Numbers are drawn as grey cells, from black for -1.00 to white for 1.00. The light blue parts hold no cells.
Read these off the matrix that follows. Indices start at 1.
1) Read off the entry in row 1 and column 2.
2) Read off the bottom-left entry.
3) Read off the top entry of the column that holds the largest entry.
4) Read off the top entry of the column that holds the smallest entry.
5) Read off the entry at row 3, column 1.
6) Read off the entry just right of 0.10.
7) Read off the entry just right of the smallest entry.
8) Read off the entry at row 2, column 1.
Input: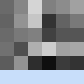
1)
0.05
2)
-0.28
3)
0.67
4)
0.00
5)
-0.17
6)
0.26
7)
-0.54
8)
-0.22

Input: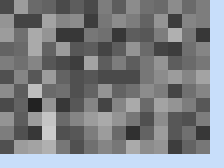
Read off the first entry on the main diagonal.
-0.42
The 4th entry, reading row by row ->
-0.22
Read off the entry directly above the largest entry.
0.54
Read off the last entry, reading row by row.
-0.07
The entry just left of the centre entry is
-0.32
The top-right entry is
-0.02
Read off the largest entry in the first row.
0.22
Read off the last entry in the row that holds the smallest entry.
-0.32
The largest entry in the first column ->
0.22
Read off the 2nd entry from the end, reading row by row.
-0.22
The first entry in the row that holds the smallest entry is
-0.42
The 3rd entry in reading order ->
-0.17
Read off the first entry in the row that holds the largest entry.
-0.02
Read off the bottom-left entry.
-0.37
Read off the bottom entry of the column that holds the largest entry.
0.38
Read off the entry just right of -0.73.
0.16
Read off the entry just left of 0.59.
-0.57
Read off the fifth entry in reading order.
-0.42
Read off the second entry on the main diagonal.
-0.47
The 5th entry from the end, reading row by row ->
0.10
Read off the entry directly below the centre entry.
0.16
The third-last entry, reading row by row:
-0.52
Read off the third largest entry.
0.49
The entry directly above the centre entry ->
-0.27
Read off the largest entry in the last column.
0.28

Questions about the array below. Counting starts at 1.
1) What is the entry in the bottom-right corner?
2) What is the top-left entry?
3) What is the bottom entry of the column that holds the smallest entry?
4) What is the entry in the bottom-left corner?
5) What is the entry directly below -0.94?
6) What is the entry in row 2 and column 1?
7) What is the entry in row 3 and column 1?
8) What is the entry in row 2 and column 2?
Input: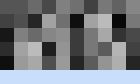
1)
-0.71
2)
-0.33
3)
0.37
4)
-0.88
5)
-0.60
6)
-0.49
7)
-0.82
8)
-0.38

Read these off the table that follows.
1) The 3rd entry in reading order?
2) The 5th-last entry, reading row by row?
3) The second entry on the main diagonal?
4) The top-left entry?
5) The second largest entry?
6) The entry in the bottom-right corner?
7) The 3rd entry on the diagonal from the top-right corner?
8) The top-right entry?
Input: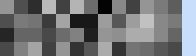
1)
-0.65
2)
-0.60
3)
-0.04
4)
0.17
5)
0.46
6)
-0.43
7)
0.35
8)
-0.27
